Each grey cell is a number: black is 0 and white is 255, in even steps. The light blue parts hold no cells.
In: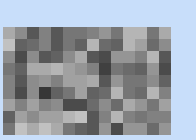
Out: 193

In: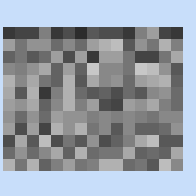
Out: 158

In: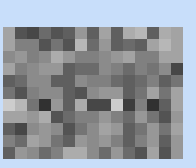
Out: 163

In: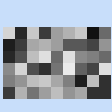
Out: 29

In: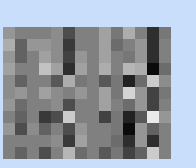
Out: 173

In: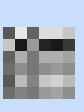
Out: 198

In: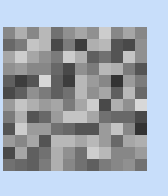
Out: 104

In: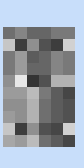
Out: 198

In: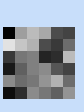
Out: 226
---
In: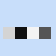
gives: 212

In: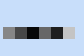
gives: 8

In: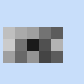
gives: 104

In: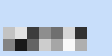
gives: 205

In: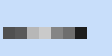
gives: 202

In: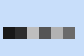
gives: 190

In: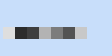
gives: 179

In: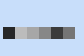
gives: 167
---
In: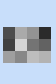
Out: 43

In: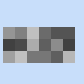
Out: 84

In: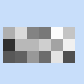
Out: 196

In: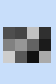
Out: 48

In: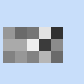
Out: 49

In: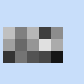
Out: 140

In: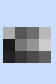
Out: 184
